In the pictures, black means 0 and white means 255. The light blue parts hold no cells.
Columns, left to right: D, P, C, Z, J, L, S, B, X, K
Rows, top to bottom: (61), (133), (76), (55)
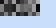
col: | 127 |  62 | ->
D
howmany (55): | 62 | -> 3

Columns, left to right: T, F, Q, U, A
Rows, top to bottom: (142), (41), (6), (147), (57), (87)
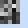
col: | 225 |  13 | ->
U
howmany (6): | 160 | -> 3
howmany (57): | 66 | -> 1
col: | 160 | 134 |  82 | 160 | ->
Q

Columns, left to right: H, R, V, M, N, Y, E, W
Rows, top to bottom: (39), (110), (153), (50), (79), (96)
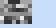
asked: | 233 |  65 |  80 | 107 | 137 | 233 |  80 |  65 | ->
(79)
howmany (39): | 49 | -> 3
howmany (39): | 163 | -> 4
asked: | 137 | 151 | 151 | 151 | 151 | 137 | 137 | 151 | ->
(50)
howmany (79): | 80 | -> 2
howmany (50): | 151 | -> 5
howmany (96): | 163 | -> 3

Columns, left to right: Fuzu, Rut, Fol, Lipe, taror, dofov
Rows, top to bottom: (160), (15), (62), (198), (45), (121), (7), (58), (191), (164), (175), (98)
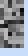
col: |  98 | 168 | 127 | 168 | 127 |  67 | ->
taror
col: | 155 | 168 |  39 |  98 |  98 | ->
Fol
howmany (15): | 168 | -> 2
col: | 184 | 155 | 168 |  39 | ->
Fol
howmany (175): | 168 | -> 4
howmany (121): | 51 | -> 1

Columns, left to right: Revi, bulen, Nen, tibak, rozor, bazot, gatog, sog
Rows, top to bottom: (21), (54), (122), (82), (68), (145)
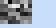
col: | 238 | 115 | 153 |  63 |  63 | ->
tibak
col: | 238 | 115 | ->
tibak
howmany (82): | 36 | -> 3
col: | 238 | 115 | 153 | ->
tibak
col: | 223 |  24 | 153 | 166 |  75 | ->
rozor
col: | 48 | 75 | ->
bazot
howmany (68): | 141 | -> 0

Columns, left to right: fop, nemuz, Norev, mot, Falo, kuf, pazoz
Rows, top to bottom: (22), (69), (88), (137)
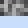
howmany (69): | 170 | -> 0
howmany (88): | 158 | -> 0
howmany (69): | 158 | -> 3

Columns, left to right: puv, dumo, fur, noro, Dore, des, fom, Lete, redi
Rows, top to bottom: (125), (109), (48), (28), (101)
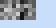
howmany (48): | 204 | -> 1
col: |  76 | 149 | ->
puv
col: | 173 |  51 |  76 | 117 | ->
fom
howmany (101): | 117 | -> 5
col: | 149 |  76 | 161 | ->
puv

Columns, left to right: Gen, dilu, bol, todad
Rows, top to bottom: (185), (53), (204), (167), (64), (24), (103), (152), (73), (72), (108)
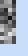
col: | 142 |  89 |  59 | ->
Gen
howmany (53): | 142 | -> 3

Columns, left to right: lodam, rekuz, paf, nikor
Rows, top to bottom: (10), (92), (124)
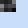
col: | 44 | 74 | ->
paf
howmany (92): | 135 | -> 1
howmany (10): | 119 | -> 1
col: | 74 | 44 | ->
paf
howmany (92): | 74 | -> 2

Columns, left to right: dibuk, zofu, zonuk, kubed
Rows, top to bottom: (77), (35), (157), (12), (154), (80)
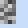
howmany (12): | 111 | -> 0
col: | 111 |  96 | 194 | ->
kubed

